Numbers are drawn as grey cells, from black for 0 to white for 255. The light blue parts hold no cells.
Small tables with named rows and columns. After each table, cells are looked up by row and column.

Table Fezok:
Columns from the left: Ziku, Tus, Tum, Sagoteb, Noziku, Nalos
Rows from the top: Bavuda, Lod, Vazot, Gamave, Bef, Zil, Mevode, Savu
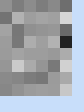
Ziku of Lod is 115
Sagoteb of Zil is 149
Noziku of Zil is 121
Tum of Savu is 155
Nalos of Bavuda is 110
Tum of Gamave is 173
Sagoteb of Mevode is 119
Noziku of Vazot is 151
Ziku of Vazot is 163
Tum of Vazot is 144
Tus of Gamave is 120
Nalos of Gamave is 34
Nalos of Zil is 209
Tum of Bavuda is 140
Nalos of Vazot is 106
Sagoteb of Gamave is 159
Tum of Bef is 157
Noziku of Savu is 156
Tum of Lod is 158
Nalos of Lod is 214
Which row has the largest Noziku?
Gamave

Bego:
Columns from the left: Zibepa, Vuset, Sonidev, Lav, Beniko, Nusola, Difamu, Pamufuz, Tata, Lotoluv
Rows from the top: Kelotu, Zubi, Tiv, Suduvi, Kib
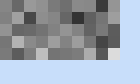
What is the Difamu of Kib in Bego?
124
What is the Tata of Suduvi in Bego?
69
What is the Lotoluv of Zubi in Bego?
158
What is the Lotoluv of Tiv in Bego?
92
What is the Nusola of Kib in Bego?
119
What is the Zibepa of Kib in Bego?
122
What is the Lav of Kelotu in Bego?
145
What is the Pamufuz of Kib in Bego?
172
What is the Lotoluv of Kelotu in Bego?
149
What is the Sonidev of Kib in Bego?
126
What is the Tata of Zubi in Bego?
117
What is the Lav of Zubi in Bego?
142
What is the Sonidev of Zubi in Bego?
72
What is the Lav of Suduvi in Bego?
126
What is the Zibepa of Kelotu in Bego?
134
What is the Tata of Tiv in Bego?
121

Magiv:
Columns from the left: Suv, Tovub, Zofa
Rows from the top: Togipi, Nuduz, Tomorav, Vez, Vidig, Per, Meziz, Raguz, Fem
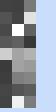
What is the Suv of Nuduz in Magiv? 83
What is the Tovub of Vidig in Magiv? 164
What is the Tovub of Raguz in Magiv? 84
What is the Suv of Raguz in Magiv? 69
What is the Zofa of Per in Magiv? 155
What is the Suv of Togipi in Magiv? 66
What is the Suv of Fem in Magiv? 67
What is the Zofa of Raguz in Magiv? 92
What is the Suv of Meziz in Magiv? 62
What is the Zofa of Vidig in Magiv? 178
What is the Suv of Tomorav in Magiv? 73
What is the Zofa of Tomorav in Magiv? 97
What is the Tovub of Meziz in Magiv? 127
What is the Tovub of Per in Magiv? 162
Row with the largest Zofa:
Nuduz

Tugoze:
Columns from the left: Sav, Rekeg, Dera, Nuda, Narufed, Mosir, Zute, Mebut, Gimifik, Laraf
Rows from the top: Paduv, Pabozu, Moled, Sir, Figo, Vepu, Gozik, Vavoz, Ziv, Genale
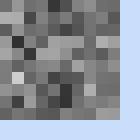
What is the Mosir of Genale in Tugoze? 128
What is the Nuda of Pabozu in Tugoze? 129
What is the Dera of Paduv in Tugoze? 111
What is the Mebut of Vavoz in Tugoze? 174
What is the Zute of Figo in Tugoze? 97
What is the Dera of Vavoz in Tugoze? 146
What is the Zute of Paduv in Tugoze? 130
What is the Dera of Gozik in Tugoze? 101
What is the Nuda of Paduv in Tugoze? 118
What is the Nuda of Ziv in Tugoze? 102
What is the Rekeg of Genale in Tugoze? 117
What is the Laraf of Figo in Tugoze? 125
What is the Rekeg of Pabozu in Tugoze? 172
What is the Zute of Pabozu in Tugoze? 87
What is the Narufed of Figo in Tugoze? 164
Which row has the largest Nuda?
Figo

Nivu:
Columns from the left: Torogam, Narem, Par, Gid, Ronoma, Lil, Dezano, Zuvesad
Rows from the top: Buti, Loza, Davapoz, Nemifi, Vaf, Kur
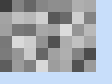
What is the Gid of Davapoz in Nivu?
167
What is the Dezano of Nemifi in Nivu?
193
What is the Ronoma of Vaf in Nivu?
161
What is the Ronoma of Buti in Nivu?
142
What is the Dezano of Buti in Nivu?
175
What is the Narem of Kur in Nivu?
155
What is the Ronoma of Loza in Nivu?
88
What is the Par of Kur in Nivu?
129
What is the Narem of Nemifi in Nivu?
217
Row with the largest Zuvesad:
Davapoz

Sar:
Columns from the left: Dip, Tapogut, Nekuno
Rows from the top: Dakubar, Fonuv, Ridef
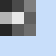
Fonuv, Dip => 180
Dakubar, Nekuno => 127
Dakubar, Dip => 42
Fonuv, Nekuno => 96
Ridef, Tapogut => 90
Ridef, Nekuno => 110

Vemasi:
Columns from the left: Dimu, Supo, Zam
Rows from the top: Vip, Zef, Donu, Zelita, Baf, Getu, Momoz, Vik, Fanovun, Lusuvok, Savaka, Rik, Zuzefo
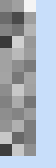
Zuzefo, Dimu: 62
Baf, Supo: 185
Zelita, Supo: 208
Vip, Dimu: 145
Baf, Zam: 157
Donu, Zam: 180
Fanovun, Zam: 117
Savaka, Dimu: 147
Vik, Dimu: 141
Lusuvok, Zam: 155
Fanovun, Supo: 171
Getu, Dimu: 162
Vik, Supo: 200
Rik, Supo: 104
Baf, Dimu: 162
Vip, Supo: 160

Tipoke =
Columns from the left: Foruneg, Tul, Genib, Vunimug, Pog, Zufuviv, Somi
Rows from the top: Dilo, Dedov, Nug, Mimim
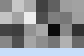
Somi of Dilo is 162
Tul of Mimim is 80
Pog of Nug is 10
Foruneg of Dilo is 134
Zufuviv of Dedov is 119
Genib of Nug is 147
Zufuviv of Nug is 136
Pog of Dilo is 96
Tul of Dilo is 199
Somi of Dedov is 159
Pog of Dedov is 126
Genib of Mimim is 165

